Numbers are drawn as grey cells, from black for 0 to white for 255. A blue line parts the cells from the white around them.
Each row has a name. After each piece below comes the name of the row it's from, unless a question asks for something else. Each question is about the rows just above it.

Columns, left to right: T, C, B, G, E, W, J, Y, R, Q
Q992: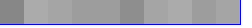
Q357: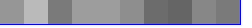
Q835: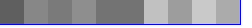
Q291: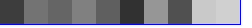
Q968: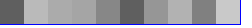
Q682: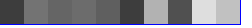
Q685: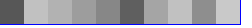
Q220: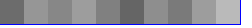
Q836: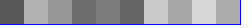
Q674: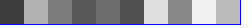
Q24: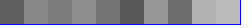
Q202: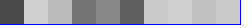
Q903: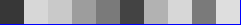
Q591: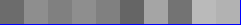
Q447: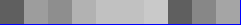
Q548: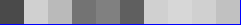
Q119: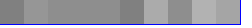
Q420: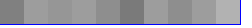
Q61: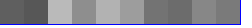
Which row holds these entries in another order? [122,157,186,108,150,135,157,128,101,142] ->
Q220
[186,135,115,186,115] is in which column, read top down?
C
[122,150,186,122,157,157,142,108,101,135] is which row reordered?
Q357
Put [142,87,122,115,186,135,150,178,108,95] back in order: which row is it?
Q24
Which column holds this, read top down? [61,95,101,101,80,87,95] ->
W
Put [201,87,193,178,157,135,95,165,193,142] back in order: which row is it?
Q685

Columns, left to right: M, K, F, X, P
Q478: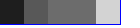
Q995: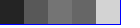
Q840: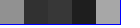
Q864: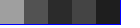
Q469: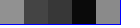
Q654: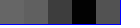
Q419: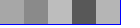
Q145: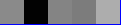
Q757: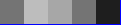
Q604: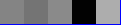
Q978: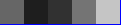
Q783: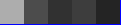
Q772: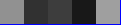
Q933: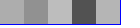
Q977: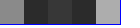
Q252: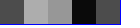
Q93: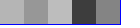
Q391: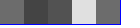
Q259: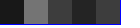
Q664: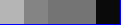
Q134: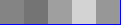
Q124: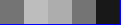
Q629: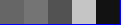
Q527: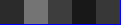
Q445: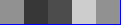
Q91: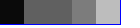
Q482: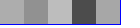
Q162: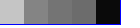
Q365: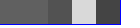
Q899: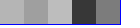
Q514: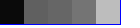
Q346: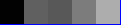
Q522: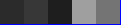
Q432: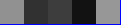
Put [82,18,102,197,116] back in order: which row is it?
Q629
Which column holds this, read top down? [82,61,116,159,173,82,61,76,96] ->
F
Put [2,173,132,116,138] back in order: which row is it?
Q604

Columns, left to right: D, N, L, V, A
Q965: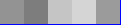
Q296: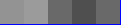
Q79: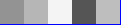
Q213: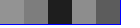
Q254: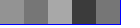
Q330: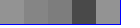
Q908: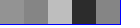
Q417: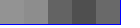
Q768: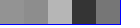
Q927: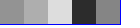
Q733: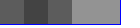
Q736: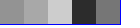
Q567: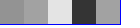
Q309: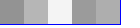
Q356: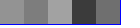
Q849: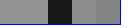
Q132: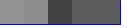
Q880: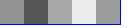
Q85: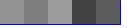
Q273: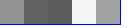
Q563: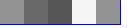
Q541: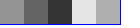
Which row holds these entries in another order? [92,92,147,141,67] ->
Q132
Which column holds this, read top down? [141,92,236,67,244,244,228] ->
V
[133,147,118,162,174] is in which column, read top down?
A

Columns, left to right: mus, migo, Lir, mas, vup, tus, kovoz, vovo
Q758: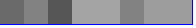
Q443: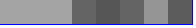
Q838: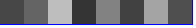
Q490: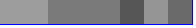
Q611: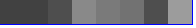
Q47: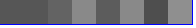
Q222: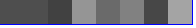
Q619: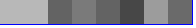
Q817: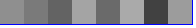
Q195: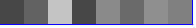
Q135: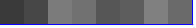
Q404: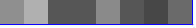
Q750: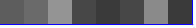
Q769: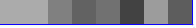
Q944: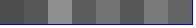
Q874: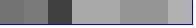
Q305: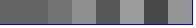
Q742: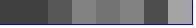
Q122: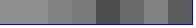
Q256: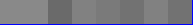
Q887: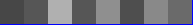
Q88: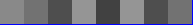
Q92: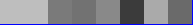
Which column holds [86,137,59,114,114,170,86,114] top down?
vup
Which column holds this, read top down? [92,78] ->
vovo
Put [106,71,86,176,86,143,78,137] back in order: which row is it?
Q887
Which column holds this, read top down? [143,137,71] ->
mus

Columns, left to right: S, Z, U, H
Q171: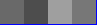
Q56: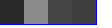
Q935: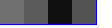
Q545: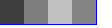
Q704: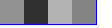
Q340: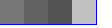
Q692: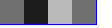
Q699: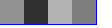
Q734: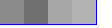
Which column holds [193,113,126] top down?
H
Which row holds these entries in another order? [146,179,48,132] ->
Q704

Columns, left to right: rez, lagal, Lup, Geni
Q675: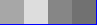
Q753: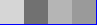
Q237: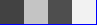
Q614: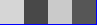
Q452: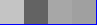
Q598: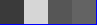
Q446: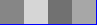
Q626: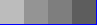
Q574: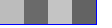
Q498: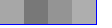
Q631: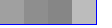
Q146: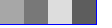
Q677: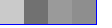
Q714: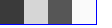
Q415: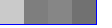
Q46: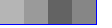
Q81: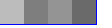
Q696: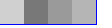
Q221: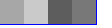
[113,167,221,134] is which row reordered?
Q675
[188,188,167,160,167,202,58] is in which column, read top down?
rez
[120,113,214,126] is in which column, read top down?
lagal
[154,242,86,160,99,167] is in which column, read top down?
Geni
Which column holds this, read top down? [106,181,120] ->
Geni

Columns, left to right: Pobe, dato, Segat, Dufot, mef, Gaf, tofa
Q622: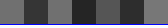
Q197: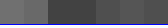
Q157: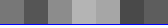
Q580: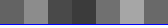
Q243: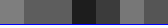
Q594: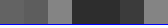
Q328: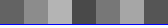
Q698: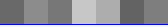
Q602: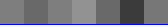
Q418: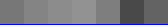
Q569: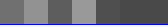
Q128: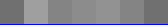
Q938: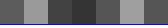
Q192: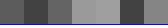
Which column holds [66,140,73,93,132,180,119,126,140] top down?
Segat
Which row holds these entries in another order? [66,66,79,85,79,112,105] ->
Q197
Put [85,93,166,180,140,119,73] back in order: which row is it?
Q157

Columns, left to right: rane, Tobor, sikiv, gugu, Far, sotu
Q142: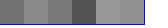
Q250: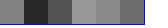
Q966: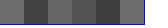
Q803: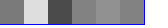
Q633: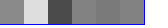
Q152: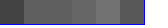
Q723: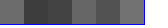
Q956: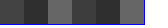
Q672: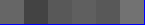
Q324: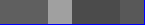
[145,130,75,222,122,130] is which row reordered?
Q803
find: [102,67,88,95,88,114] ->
Q672
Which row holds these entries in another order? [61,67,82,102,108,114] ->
Q723
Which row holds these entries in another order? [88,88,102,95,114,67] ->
Q672

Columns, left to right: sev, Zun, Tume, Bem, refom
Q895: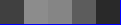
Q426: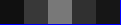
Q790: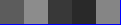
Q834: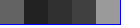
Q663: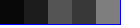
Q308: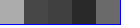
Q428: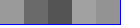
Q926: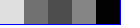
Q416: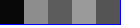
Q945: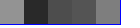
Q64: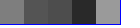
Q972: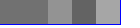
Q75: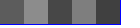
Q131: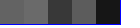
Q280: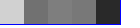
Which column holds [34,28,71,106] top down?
Zun
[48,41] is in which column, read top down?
Bem
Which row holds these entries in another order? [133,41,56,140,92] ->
Q790
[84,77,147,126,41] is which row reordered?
Q945
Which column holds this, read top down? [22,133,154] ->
refom

